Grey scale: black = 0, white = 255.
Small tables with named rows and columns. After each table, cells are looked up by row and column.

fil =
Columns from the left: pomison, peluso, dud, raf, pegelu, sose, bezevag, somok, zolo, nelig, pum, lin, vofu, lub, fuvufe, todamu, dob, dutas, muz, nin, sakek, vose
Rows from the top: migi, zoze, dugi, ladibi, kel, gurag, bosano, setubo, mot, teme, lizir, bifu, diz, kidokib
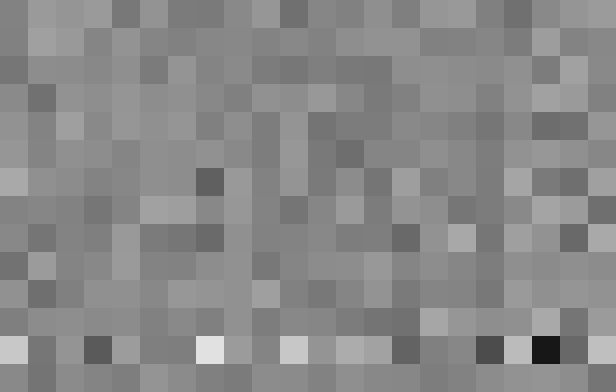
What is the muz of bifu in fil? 144
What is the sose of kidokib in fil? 148
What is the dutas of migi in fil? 128
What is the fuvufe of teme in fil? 133
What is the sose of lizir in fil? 136
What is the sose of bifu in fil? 129
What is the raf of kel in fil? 137
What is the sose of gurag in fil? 143
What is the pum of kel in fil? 148
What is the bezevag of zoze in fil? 129
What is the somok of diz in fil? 225
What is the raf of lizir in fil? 144
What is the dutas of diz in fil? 76
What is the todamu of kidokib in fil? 125
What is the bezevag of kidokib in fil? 139
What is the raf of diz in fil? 90
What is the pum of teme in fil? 133
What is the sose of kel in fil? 144
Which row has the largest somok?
diz

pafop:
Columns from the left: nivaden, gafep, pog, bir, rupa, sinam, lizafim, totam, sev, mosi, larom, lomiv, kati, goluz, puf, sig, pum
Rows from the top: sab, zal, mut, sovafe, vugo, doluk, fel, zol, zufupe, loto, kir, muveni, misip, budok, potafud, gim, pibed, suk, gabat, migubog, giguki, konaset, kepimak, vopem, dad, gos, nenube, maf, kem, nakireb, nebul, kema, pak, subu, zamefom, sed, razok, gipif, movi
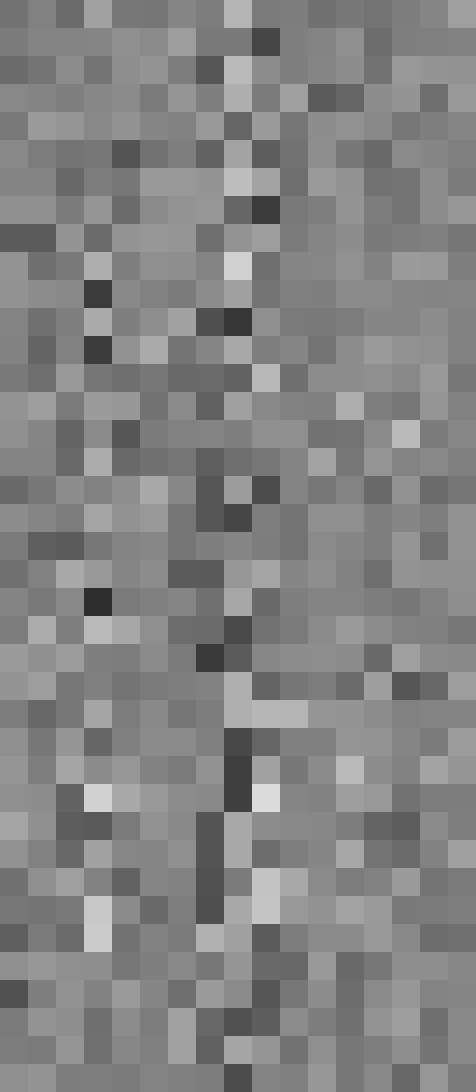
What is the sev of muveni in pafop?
54
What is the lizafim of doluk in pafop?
127
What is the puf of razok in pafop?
158
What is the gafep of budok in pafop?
110
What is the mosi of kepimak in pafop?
114
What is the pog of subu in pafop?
107
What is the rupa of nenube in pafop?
128
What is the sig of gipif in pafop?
116
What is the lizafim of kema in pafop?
129
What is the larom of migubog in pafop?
115
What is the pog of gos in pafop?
120
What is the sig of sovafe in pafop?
110

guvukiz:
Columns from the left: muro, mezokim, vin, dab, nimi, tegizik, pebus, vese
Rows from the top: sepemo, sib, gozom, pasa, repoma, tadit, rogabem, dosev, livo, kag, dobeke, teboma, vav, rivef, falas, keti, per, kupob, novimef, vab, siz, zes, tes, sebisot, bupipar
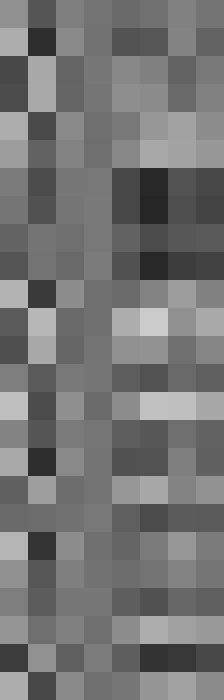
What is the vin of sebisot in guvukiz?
95
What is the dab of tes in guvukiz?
111
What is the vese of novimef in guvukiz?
90
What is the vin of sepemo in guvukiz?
126
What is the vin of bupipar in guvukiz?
138
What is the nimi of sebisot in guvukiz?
94
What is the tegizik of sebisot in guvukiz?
51
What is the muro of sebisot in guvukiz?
60
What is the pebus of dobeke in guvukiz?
157
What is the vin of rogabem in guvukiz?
119
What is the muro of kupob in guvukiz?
97
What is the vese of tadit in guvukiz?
152

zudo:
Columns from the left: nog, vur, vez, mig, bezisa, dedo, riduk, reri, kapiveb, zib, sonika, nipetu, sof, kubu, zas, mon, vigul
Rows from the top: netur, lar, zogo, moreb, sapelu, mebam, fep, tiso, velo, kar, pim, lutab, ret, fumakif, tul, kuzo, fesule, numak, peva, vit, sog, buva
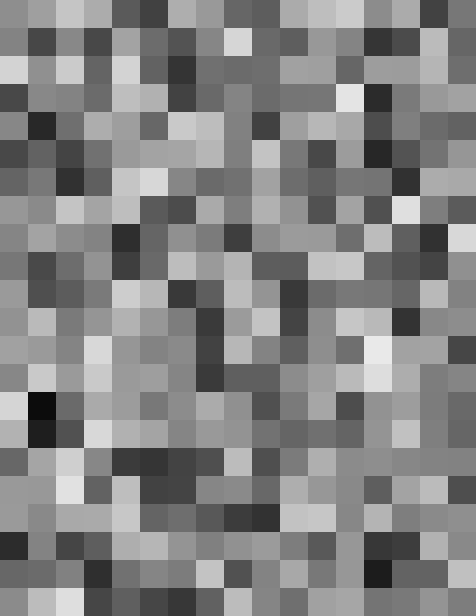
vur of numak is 152
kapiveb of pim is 188
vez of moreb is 131
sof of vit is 151
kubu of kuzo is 148
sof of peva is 135
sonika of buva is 111
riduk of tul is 140
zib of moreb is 107
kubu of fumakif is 221
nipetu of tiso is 81
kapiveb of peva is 60
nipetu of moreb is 118
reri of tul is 171
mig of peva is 170
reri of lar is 134
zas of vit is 61
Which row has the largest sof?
moreb

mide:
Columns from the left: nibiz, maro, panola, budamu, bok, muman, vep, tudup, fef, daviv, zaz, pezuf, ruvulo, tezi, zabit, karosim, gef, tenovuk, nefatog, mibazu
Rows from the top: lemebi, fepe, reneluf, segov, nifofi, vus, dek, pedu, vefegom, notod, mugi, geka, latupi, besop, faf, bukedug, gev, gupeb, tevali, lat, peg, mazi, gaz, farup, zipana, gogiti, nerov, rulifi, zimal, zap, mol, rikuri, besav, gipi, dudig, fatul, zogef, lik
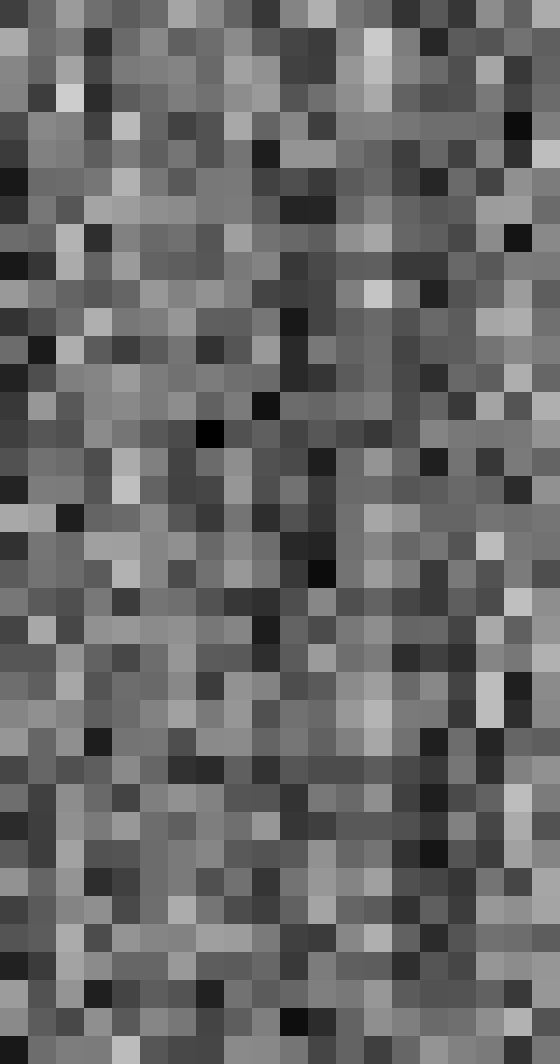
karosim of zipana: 136
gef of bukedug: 120
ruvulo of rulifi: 76
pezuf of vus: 148
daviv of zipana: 131
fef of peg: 152

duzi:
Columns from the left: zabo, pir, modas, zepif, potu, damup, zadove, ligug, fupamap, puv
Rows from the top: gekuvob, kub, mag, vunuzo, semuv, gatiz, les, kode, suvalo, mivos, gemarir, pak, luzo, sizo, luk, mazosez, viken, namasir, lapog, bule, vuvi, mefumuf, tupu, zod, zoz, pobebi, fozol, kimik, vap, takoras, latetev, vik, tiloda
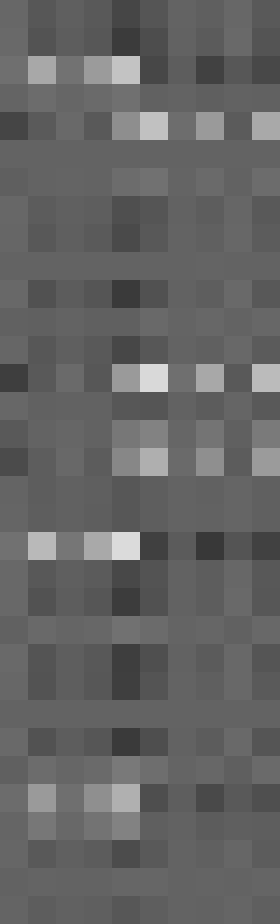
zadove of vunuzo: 99
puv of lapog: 96
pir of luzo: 87
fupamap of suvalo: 103
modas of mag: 114
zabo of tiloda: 100
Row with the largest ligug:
sizo

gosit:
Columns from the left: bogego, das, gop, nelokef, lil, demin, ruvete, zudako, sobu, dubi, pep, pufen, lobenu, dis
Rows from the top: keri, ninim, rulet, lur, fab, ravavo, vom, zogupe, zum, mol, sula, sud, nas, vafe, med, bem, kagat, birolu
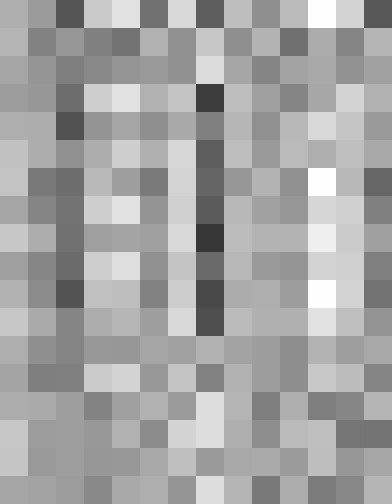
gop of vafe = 128
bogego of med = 173
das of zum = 173
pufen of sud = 226
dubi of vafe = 157
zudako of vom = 101
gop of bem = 158
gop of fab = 82
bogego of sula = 178
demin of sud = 158
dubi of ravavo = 154
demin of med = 177
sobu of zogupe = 184

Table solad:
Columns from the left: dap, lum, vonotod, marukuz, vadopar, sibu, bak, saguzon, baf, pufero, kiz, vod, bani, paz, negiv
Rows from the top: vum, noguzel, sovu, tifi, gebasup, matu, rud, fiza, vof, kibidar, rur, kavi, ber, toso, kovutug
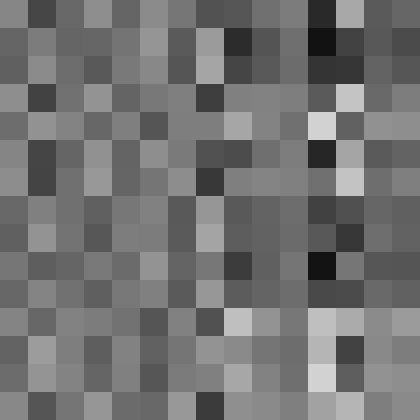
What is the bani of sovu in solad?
54
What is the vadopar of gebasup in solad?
127
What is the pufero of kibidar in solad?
96
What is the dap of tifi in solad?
142
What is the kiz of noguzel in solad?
111
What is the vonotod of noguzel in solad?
101
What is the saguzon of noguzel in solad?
155
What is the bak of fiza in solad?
89
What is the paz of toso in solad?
146
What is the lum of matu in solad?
69

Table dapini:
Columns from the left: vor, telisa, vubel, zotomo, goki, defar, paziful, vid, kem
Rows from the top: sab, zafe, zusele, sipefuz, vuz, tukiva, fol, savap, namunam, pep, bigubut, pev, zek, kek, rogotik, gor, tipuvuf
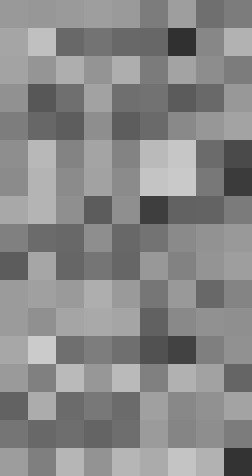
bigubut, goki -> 154
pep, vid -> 148
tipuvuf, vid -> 178
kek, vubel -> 186
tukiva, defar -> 186
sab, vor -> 153

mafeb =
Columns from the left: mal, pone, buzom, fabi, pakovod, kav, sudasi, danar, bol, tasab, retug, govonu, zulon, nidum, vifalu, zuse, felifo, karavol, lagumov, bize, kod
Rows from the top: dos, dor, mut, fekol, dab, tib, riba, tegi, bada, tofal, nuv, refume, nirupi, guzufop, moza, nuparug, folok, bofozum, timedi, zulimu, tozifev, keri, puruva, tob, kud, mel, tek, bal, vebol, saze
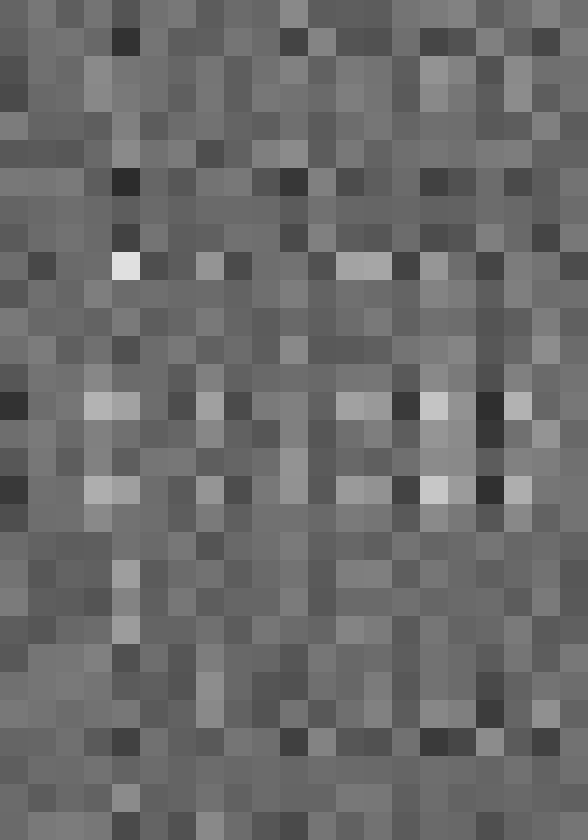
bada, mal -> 90
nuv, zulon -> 112
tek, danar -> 89
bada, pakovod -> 66
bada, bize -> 69
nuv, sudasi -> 106
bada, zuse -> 76
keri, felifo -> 106
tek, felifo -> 71
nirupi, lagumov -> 103
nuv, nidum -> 107
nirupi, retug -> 137
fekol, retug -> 114
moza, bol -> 75
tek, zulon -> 86

